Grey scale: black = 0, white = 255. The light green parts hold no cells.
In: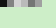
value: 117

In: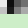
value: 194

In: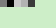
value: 58

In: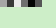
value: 4

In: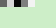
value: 243

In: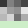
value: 197

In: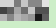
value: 135
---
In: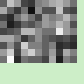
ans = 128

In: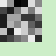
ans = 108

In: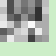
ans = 173

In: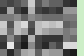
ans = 122

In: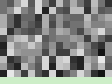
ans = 172

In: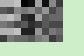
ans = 104
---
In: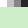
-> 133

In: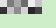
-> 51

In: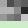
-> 78

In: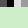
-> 82

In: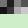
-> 30

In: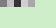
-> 125
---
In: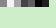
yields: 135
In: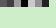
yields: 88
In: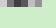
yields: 206
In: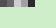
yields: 80
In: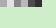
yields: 172
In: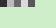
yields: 46
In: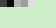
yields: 65
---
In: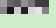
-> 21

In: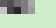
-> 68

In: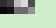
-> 19

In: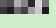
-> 28

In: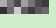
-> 105

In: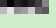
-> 229

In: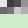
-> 119
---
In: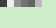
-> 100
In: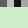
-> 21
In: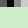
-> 137
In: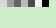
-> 244
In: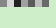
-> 190
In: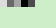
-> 2
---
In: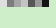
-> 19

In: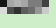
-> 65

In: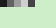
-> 68

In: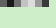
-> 57

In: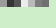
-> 112

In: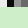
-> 105
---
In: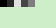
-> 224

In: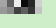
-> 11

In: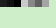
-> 135

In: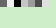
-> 155

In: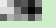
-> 87

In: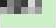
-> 63
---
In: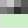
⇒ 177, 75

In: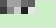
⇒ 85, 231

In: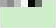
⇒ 166, 109

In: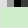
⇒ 224, 59

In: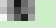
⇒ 207, 163

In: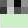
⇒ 93, 118

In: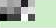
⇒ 187, 78

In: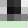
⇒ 180, 126

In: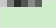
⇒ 201, 96
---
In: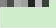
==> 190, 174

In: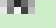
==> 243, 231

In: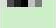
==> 221, 194

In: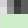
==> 225, 211

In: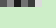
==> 219, 143

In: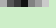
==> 202, 174

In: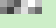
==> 254, 224
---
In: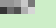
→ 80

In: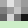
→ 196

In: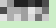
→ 174

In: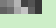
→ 167

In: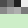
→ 175

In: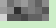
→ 47

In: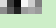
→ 33

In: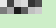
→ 27

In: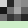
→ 167

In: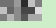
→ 139
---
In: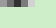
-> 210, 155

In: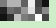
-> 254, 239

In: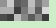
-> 216, 203

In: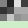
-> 223, 197

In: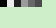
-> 237, 155

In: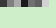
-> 210, 171

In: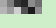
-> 207, 181

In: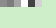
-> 253, 211

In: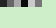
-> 202, 170
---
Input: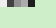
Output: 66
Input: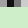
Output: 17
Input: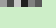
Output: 73
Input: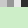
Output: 150
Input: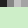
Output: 134
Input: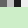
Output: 197
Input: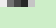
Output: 114
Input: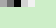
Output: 112
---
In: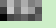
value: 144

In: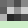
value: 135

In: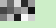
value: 152

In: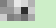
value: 179

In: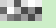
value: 240

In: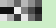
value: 87

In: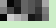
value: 166

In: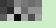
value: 120

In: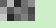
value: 142

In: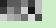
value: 190
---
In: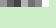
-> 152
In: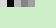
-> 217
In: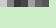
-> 204
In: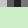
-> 199
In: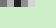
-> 116
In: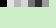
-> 5
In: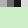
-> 177
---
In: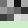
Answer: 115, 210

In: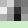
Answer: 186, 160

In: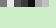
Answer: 124, 192

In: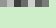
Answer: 149, 123

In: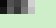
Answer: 9, 193

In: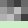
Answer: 120, 62

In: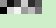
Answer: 144, 116
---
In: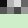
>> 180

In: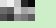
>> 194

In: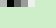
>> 96

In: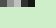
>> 192

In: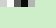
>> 94

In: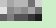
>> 182
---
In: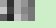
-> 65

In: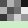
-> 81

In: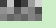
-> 157

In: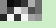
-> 66

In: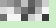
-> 232

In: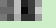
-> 105

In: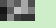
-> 93

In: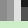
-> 155

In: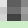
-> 109
